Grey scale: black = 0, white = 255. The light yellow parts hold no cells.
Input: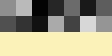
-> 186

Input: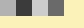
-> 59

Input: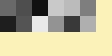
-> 78

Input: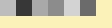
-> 55

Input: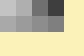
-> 175

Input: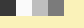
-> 250
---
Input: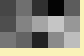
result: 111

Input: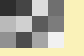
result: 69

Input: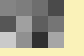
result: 125

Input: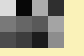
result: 7

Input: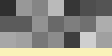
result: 152

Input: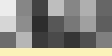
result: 134

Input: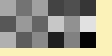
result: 115

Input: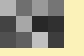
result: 111

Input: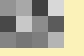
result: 168

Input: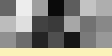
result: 237
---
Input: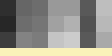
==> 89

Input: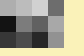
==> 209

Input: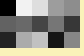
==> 157

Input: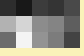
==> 52

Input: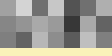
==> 112

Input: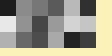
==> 185
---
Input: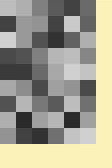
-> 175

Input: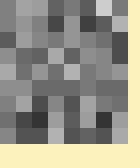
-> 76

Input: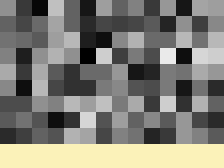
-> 184

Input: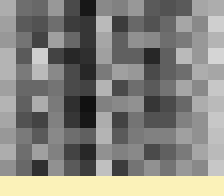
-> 180

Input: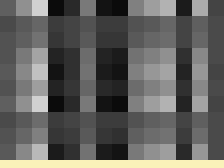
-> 74

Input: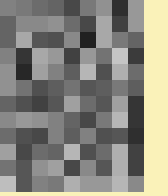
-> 100

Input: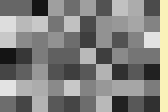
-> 227
